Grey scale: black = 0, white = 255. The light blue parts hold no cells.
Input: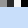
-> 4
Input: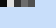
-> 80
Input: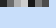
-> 76
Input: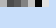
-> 225
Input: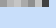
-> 65
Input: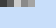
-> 164
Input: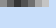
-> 196
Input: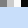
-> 10
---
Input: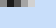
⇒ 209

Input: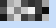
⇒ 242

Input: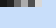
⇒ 216

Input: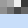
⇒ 238

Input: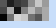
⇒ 212

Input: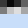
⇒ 222
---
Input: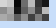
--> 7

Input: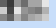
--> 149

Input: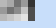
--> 114

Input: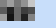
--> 118

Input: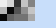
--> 52

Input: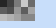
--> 122
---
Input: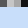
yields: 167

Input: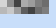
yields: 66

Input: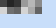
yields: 52

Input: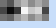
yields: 153

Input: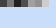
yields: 34

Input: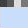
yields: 220

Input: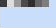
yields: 152

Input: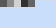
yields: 209

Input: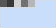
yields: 210
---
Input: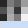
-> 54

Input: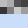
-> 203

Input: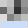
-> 48

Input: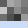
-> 138

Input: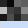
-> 53

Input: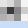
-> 133

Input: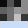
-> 150
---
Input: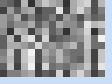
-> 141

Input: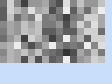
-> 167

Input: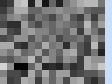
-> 212

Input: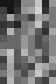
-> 90

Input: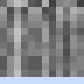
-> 90

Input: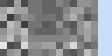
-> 161
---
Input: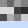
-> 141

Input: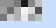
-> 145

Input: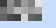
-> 62

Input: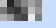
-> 189

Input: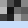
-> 161

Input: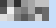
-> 62

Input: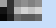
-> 159
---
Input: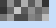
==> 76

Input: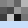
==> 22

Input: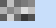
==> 109

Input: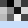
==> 244

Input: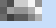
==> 92

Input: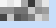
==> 86
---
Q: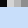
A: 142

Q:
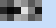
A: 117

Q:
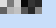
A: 135

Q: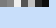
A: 13

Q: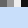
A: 18

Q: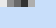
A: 174

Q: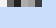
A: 61

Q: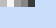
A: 58
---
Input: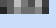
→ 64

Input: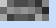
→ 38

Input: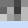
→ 187

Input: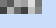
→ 118

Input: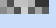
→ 52

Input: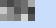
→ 57

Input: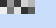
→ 182
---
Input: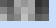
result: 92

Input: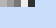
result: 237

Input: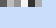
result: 51

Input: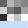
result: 195

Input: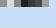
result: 73

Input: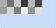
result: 145

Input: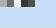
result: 52
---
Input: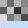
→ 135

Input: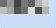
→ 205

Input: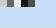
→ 78

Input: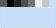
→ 199

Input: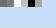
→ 168

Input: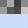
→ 139

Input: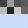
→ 91
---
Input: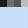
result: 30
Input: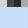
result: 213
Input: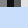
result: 132
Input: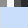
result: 144
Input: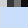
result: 209
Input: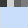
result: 56
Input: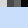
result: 215
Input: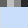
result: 97
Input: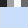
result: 35
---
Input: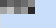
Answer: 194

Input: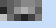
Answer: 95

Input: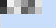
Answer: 169

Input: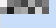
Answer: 29

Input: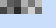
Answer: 122

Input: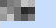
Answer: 136
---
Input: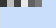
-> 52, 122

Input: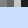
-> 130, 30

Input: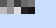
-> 90, 19

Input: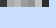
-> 58, 44

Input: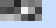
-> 105, 133

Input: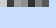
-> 206, 90

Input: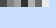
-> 75, 234
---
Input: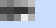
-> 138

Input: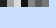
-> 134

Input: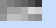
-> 177

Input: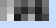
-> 172

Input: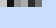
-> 171

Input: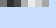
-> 235
